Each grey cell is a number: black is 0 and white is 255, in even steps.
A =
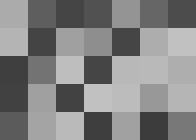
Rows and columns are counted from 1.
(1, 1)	171
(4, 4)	193
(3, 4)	69
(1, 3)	69
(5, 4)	62
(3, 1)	63
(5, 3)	186
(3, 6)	185
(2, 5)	69
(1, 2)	94
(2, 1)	180

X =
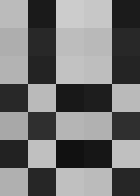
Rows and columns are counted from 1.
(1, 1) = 187
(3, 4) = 190
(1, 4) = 199
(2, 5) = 40
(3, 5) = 36
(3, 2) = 35
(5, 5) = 47
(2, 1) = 174
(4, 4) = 29
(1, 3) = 204
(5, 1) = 168

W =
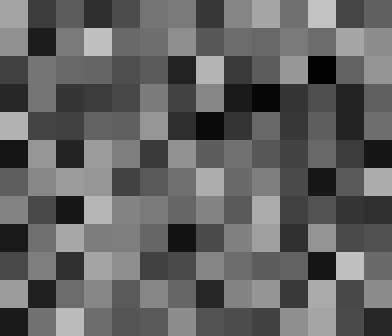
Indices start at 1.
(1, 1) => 163
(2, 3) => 121
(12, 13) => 74
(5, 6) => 150
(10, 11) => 98
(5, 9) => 52
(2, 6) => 110
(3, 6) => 90
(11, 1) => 156
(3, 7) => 34
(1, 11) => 112
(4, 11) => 53
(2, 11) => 122
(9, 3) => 167
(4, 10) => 6
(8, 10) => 172
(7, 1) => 94
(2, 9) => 109
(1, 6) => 116
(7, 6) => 89
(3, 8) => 180
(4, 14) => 95
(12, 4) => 109
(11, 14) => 140
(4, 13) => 35
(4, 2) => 117
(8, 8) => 132
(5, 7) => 46
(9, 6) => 102
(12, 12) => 165
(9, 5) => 126
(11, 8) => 38
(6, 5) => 126
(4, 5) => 71

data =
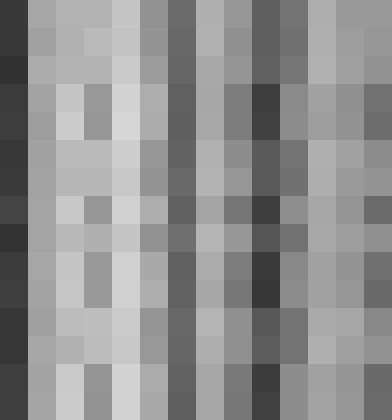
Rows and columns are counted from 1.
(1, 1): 57
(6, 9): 141
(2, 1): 57
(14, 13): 149
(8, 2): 164
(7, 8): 179
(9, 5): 197
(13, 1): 54
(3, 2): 172
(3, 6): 156
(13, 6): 152
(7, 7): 105
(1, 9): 151
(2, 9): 144
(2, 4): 186
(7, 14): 148
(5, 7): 95
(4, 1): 59
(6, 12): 176
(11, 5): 208
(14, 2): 163
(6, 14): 140
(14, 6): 172
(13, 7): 102
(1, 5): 197
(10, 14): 113
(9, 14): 144
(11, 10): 55
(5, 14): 109
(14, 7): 98
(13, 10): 93
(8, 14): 107
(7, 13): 154
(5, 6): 172
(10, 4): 152

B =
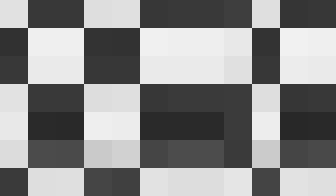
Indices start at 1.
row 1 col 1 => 225
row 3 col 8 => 234
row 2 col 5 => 50
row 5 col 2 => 42
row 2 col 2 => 239
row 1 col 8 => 57
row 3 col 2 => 234
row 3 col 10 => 55
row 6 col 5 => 209
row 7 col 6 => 226
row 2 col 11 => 241
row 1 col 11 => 53
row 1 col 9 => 62
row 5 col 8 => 42
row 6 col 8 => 76
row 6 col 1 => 220
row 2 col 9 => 232
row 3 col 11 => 236
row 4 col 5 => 223
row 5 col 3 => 41
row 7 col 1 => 58
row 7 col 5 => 64
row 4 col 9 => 59
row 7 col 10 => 68
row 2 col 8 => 238

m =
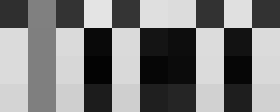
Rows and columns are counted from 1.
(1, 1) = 47
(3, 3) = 215
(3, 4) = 3
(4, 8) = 209
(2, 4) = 9
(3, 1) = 219
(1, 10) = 50
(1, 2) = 128
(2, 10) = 219
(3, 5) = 217
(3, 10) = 217

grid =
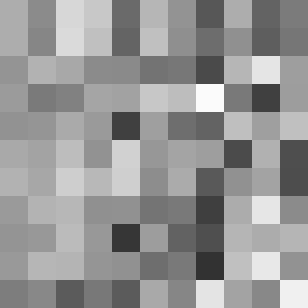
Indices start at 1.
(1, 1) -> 173
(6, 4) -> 146
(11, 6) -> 169
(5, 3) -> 170
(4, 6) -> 199
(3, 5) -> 138
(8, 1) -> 154
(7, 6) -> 141
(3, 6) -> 115
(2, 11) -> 118
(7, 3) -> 206
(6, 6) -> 151
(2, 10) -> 94
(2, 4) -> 192
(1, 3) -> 215
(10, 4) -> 149
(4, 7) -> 189
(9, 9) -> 181
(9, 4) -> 152
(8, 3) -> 183
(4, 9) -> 121
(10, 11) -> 146
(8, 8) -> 63
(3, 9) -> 182
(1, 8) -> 87
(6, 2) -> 163
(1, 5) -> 106
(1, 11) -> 123
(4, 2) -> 122
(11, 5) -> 91
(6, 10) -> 177
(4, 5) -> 162
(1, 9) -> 173
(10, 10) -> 232

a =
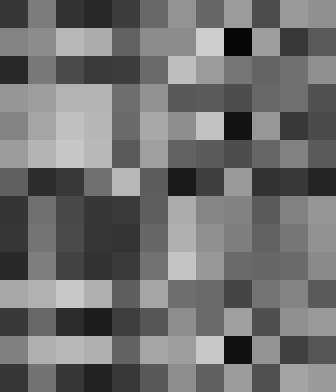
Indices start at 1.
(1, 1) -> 55
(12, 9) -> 160
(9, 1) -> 55
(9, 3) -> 75
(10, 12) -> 138
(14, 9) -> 155
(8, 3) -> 73
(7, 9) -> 153
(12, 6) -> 86
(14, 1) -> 55
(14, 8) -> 96
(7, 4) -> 112
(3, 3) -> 75
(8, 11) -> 129
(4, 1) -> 150
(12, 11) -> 144
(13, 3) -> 184
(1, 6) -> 105
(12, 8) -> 106
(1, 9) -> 156
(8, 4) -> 55
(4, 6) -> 145
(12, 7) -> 142
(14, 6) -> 89
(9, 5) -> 52
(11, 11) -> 132
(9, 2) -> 116
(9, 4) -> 54
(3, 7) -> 190
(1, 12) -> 144
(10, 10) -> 103
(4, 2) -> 157
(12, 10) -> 79
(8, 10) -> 90
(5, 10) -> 151
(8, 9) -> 130
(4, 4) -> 179
